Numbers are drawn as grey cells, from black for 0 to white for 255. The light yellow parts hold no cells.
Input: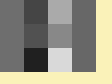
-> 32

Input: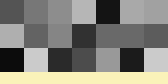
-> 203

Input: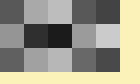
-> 161

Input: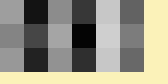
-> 34

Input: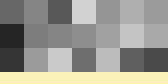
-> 155

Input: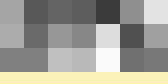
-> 128
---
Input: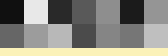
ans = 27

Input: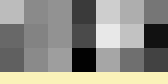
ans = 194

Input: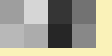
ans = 53

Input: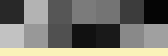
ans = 60

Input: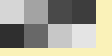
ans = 73

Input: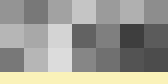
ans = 62
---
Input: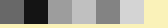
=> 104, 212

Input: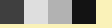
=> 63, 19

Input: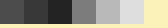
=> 76, 222

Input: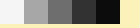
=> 245, 12

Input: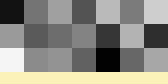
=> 18, 167

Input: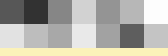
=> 87, 196

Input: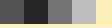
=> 82, 190

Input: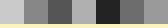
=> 202, 155

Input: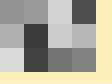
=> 147, 131

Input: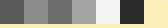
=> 90, 42
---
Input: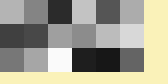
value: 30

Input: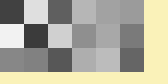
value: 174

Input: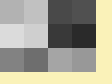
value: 110

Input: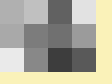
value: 136

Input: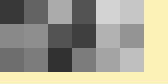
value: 124

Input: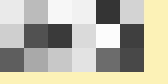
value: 226

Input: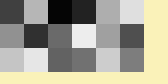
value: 113

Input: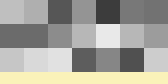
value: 134

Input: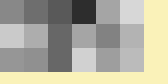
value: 209
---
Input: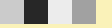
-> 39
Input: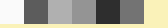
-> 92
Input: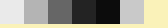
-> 180
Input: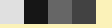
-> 22
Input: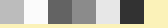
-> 251
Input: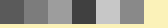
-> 124
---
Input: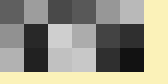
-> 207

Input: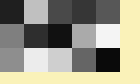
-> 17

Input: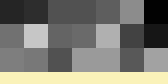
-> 100

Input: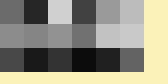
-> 146

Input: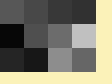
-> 108

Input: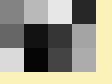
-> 53
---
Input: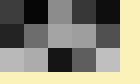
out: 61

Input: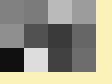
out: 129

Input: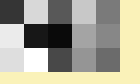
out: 53

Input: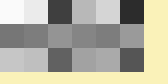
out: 250

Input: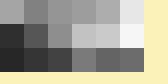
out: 165

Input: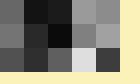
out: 103

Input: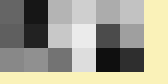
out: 101

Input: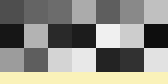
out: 78

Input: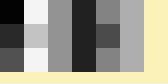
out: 3

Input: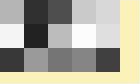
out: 181
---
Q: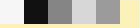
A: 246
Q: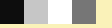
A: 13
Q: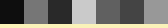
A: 14
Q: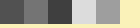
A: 81
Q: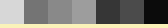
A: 215
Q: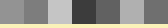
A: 147
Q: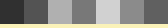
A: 48
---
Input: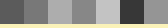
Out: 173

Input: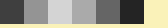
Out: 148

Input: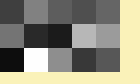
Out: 13

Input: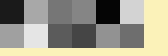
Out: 229

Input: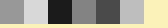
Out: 216

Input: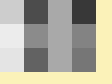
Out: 131
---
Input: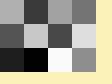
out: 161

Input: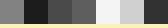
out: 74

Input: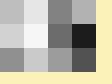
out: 130

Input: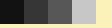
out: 87

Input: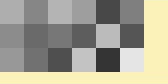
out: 180

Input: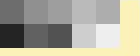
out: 158

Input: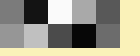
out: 250

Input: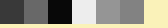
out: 8
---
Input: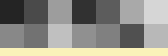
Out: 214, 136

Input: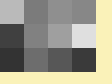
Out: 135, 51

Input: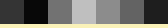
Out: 30, 52

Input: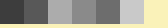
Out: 201, 61

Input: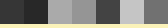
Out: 113, 54

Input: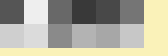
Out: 117, 207

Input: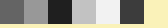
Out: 60, 100
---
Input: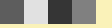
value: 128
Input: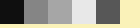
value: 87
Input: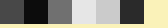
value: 42
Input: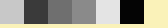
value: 4
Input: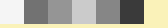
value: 58
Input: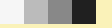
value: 32
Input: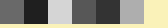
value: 174
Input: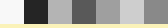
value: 137
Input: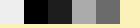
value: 107
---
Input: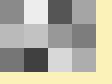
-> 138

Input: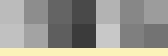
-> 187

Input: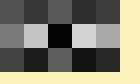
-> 81

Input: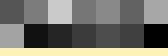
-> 84

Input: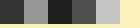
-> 51

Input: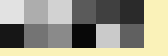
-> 226

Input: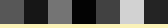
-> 87

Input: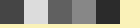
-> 69
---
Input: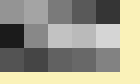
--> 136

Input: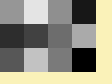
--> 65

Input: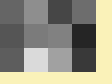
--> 123

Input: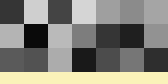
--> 10

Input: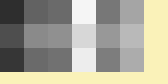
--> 138

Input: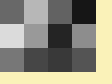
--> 153

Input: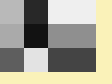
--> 18
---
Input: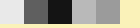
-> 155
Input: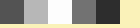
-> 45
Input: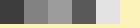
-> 227
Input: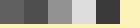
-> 58
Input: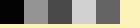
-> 100
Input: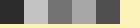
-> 79
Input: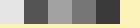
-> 58
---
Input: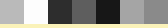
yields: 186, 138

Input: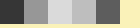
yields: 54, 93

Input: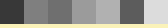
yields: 56, 220

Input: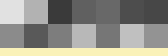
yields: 225, 147

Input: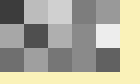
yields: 60, 97

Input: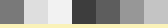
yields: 121, 196
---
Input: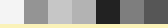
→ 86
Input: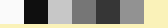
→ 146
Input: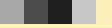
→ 199
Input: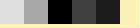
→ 28
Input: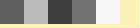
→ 247
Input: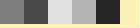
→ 38
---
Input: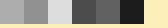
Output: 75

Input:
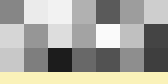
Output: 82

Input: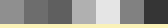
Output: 229

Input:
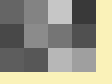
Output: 87

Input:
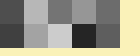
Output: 204

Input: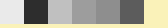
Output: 157
